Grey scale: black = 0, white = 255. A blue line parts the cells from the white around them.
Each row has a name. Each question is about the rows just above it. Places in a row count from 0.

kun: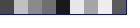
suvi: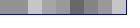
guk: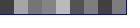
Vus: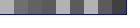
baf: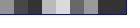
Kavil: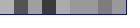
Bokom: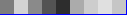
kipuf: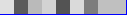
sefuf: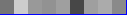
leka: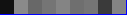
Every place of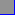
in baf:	0
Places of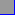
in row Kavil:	5 6 8
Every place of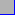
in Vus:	0 4 6

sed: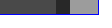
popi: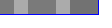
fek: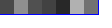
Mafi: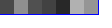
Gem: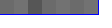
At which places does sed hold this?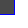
0 1 2 3
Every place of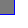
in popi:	0 2 3
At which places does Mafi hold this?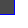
0
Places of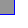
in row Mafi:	6
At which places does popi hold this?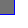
5 6
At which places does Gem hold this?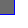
0 3 5

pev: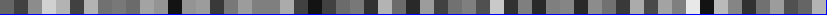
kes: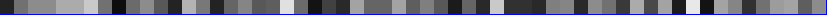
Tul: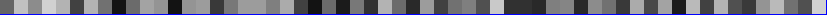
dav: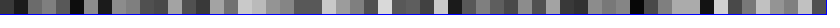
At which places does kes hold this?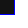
22 50
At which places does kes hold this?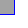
25 28 47 51 56
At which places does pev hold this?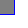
18 19 33 37 39 48
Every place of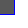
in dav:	4 21 22 28 33
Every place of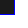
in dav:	1 7 32
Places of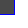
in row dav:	11 36 46 52

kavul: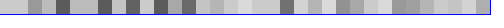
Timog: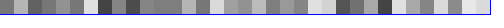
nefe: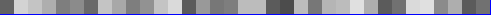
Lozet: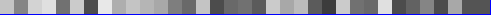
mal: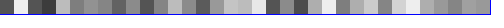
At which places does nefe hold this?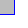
17 18 21 24
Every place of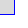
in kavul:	17 23 27
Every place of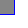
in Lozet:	1 30
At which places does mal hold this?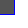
0 2 10 19
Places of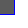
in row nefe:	13 19 27 33

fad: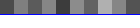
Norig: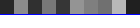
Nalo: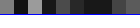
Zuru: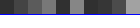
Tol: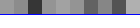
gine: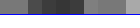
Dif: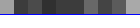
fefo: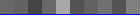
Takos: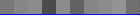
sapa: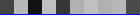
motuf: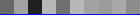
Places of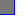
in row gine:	0 1 7 8
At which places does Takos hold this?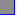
2 4 7
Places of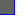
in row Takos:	5
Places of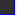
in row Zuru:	0 4 6
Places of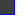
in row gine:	3 5

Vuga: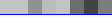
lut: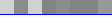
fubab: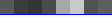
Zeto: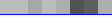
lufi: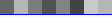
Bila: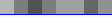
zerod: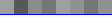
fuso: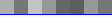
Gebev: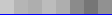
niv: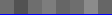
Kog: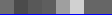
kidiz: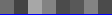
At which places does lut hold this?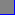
3 5 6
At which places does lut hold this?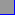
7
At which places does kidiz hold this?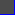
4 7
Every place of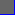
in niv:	4 7
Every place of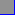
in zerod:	5 7

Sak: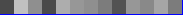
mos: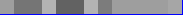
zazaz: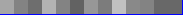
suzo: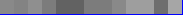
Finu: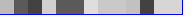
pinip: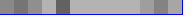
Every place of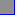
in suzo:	2
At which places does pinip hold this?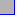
3 5 6 7 8 9
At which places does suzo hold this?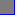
3 6 7
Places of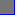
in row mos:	1 2

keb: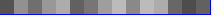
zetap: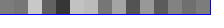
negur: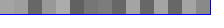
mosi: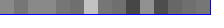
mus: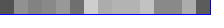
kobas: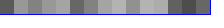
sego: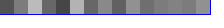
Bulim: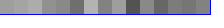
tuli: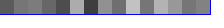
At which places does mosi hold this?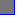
1 4 7 14
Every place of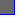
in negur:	2 8 10 12

